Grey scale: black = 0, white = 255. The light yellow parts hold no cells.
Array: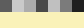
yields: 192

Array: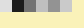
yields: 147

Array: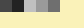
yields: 111

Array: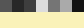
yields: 117

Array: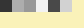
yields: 73

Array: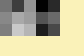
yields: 41
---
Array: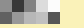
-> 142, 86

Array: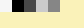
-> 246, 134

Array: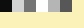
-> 13, 87

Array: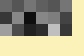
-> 105, 55

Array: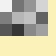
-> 242, 160

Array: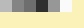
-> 186, 250

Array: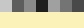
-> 199, 73
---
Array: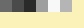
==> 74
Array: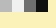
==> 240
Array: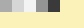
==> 214
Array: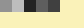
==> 189
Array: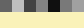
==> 191
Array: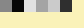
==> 7
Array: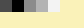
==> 1
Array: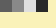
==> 137
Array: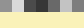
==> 217
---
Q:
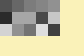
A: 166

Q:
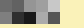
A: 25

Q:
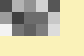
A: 108

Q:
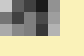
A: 126

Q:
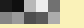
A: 78

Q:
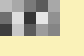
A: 53

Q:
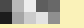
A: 204

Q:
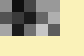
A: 27

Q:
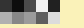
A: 155

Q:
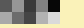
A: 69
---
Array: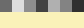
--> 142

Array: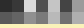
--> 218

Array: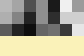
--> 80

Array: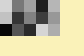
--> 161

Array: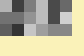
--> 125

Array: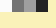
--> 159

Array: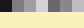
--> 158

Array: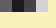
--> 67
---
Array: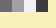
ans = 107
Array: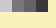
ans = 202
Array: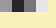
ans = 153
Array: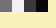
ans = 113
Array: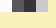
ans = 252
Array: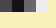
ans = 72
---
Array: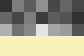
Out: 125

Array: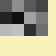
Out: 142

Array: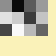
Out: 10

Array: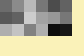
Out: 139

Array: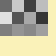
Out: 201

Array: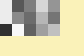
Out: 88

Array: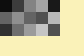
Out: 60

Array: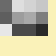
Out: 222

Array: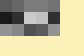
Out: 103
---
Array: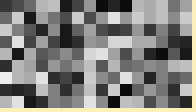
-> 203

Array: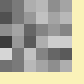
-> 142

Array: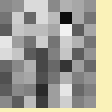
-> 92

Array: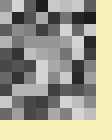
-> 93

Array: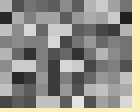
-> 193

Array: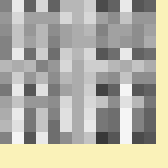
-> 141

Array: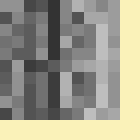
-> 134

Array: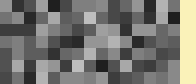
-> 61
